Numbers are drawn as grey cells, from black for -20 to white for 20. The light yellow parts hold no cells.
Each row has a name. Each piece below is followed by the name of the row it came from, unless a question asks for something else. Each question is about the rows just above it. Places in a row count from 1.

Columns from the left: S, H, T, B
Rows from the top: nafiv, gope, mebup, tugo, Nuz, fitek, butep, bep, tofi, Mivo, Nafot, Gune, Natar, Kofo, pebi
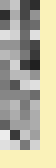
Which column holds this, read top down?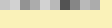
H
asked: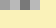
Nafot
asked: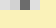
tugo
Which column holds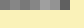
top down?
S

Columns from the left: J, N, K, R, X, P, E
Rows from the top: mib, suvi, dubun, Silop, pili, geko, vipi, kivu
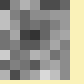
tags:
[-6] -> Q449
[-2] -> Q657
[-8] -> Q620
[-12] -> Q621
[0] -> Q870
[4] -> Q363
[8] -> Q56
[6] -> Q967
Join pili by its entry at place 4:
Q449
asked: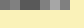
pili
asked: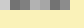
geko

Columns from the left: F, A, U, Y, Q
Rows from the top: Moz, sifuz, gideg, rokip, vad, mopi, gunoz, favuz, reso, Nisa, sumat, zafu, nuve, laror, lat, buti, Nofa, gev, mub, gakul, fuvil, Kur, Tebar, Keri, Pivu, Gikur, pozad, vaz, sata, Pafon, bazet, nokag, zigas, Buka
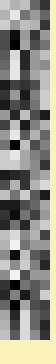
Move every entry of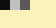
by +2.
[-16  12  -4]
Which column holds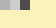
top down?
F
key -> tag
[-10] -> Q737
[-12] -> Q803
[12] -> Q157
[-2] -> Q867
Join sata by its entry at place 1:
Q803

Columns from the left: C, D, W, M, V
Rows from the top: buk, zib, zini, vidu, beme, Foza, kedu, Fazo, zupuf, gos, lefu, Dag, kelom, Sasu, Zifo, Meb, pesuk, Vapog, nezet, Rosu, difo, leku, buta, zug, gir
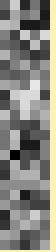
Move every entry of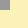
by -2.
[2]
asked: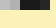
zini
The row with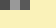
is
pesuk
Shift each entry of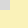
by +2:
[16]

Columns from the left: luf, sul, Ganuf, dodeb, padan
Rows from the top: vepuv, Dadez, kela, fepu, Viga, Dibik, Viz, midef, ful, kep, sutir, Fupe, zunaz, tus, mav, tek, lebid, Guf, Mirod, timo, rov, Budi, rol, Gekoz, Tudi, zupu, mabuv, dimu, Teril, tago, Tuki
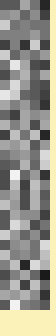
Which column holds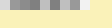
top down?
sul
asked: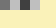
Teril
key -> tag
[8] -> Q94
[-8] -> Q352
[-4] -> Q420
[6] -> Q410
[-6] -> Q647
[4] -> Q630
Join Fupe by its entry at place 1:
Q420
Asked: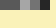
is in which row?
vepuv

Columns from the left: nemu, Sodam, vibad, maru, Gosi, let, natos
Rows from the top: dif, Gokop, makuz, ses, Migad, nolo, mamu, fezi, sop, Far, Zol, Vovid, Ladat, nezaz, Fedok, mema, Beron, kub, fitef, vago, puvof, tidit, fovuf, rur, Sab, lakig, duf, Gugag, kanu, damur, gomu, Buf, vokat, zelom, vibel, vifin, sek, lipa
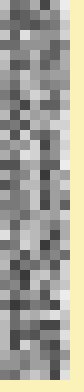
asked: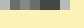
vokat
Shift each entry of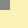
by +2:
[3]
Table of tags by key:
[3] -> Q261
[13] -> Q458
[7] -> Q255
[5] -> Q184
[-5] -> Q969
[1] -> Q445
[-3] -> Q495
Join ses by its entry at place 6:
Q261
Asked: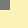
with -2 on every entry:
[-3]
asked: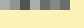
lakig
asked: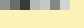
Gugag
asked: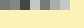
kanu

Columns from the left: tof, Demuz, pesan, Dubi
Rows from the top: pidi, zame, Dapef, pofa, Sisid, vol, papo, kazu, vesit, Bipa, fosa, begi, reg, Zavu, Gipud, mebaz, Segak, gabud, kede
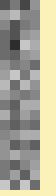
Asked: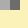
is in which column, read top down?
Dubi
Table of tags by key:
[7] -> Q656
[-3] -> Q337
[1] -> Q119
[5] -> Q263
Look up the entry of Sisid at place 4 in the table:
Q656
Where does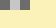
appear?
kede

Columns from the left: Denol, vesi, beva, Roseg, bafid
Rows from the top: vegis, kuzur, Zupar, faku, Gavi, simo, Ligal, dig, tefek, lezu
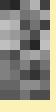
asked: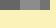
tefek
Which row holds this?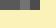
lezu

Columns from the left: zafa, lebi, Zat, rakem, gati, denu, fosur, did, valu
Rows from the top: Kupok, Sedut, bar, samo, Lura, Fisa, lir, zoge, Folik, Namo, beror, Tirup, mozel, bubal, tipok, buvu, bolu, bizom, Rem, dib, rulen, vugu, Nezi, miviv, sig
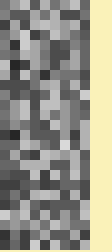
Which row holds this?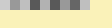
vugu
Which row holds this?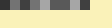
miviv
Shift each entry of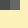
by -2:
[-10  -6]

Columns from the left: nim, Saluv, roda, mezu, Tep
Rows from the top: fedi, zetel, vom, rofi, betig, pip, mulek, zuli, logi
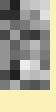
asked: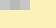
zuli
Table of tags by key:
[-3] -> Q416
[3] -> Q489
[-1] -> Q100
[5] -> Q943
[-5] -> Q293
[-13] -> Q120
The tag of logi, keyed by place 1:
Q100
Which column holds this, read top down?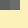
Saluv
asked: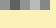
betig

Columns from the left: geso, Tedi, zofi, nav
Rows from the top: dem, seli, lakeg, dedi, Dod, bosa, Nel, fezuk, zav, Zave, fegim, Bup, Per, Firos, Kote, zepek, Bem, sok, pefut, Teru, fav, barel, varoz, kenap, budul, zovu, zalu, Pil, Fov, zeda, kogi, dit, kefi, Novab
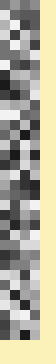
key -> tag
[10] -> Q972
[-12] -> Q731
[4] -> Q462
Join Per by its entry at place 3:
Q972
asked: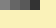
Teru
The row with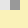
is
Fov
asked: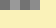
dem

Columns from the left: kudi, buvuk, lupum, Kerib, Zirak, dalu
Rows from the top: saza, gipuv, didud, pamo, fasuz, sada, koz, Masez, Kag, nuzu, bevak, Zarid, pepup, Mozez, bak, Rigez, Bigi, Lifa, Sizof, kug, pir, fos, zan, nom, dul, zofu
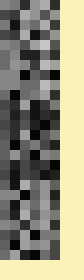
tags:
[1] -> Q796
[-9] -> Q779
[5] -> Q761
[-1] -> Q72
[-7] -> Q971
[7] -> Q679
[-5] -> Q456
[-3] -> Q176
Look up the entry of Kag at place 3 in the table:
Q176
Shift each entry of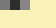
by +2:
[  1 -11   3]

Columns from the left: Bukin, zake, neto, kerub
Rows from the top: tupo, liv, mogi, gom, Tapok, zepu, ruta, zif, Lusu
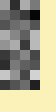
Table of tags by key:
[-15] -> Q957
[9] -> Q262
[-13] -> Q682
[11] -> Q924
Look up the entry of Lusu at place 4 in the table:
Q957
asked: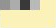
Tapok
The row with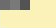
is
mogi
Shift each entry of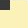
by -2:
[-13]
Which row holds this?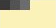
Lusu

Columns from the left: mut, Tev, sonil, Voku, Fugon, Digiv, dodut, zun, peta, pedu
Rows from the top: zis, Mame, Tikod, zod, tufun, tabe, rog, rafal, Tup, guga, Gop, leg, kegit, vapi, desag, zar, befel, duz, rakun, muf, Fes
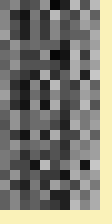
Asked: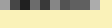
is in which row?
zod
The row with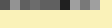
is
tufun
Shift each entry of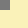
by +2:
[1]
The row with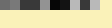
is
tabe
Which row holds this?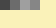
Tikod
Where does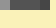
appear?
rog

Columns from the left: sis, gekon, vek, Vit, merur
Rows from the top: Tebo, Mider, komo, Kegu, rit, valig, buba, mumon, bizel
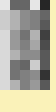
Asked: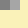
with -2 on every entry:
[-2  4]
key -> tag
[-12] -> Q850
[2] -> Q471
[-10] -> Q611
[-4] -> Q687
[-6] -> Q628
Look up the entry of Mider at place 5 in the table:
Q687
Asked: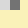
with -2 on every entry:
[12 -4]
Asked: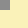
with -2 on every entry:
[0]
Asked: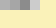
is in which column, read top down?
Vit
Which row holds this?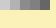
Mider
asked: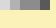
valig

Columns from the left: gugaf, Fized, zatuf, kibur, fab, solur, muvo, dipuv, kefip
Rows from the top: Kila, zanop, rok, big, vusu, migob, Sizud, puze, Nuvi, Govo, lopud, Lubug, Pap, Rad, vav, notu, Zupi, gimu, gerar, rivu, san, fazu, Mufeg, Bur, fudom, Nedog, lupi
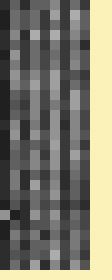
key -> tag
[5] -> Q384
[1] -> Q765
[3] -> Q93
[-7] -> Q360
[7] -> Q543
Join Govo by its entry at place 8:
Q384
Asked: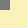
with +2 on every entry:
[1]
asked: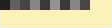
Lubug
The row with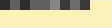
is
Kila
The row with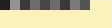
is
migob
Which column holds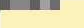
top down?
kibur

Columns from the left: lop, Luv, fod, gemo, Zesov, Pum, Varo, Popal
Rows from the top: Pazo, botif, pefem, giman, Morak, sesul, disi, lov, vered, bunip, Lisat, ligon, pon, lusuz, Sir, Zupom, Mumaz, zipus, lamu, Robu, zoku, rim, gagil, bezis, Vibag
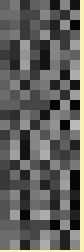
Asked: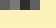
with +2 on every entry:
[ -3   1 -11  -3]
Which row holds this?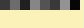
zipus
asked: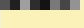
disi

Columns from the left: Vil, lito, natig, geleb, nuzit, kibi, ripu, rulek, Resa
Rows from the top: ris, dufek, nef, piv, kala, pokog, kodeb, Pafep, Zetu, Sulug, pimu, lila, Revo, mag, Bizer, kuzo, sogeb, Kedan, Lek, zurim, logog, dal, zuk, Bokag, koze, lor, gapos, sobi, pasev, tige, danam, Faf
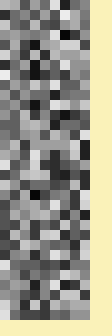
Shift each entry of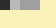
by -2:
[-15   7   3   3]
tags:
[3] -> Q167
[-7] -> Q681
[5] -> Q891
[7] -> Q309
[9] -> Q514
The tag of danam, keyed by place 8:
Q309
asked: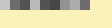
nef
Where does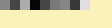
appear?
zurim
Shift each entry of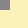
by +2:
[3]

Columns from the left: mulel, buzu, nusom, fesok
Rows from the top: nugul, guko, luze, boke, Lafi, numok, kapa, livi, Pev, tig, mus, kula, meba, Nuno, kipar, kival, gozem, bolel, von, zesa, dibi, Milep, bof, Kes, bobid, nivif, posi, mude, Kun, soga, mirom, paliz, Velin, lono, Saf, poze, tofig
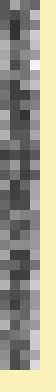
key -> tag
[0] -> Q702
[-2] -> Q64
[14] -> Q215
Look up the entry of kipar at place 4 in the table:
Q64
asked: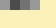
Kes
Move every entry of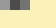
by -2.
[  2 -10  -4]

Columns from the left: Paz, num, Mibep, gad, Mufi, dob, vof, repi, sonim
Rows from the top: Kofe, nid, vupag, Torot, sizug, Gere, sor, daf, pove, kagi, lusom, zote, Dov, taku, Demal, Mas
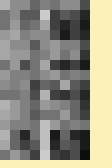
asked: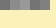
daf
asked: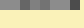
Kofe
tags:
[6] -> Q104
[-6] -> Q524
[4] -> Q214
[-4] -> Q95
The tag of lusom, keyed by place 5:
Q214

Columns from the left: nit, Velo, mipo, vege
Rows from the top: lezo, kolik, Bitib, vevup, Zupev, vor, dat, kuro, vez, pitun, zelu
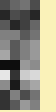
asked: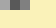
vor
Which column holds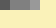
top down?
mipo
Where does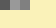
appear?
zelu
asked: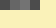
lezo
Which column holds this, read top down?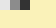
nit
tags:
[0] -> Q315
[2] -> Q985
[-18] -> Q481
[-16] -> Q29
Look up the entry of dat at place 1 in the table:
Q481
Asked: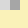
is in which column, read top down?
vege

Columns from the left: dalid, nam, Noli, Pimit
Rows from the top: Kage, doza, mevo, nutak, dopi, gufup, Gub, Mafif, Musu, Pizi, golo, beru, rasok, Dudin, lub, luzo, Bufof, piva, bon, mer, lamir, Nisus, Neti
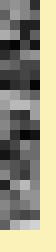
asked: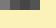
Nisus
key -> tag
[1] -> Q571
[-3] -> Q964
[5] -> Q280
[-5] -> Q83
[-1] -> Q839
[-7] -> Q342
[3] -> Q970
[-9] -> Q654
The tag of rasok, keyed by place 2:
Q83
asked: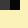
Musu
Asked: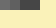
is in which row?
Gub
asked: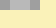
golo
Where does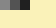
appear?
mevo
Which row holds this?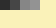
gufup

